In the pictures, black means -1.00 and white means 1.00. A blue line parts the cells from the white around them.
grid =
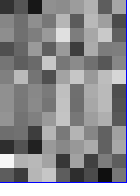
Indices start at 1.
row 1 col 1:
-0.61
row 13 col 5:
-0.27
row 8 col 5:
0.52
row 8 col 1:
0.13
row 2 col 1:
0.05
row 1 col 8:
-0.27
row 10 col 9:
0.26
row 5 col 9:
0.06
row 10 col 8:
-0.24
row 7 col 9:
-0.39
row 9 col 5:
0.54
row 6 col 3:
-0.09
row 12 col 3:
0.44
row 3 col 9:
-0.25
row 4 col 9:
-0.01
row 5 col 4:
0.56
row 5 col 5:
-0.07
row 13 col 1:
-0.27
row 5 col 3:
-0.17
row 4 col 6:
-0.52
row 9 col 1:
0.16
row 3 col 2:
-0.12
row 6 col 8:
0.48
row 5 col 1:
-0.08
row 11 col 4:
0.20
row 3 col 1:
0.11
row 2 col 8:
0.25
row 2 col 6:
-0.29
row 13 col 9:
-0.07
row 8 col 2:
-0.06
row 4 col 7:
0.34
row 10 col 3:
-0.52
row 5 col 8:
-0.32
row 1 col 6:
0.22
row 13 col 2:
-0.52
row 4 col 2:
-0.20

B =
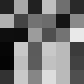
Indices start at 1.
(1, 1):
-0.73
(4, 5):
0.46
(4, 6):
-0.54
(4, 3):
-0.29
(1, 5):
-0.13
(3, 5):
-0.10
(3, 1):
-0.89
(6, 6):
-0.38
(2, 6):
0.09
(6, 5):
0.46
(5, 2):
0.50

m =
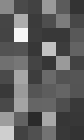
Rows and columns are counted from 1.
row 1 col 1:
0.08
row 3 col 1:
-0.47
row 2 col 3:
-0.54
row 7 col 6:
-0.34
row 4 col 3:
-0.57
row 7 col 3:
-0.33
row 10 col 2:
-0.48
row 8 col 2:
0.29
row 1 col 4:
0.21
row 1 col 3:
-0.48
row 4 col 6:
-0.22
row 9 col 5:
-0.58
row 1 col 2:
-0.42
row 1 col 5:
-0.29
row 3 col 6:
-0.31
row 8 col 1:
-0.43
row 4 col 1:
-0.36

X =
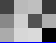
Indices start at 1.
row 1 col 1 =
-0.48
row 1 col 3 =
0.50
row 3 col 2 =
0.69

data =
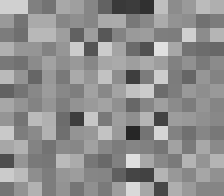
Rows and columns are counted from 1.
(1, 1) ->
0.63
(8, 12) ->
0.25
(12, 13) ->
-0.04
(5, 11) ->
0.34
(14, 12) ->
-0.44
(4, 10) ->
-0.16
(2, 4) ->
0.33
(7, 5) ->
0.07
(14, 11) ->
0.31
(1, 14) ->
0.21
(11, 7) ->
0.26
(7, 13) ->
-0.02
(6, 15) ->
0.18
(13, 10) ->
-0.46
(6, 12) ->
0.61
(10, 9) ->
0.21
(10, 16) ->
-0.06
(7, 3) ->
0.07
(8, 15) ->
0.17
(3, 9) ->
0.03
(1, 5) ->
0.32
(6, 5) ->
-0.05
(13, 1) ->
0.59
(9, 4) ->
0.38
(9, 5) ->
-0.15
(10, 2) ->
-0.02
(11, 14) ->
-0.04
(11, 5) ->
0.08
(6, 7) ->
0.18
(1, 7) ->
0.05
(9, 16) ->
0.07
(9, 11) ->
0.42
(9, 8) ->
-0.05
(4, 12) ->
0.76
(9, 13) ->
0.23
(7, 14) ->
0.20

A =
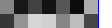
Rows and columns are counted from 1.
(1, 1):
0.05
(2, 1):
-0.57
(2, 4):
0.63
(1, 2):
-0.81

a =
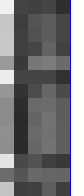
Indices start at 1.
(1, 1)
0.88
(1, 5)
-0.63
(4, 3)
-0.45
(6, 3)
-0.46
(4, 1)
0.57
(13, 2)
-0.33
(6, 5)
-0.61
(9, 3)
-0.21
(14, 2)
-0.51
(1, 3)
-0.49
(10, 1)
0.12
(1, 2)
-0.47
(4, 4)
-0.22
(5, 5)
-0.16
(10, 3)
-0.17
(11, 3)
-0.19
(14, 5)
-0.51
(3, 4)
-0.28
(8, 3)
-0.17
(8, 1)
0.09
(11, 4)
-0.10
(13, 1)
-0.15

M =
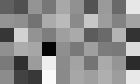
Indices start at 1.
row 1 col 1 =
-0.25
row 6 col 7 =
0.25
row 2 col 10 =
0.28
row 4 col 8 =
-0.03
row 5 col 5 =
0.09
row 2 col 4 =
0.34
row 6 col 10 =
0.82
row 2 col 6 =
0.08
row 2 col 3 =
-0.10
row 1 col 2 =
-0.37
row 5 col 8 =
0.33
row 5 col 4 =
0.87
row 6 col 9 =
0.23
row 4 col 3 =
0.30
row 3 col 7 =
-0.28
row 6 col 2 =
-0.48
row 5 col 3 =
0.22
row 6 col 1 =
0.10
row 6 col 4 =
0.96
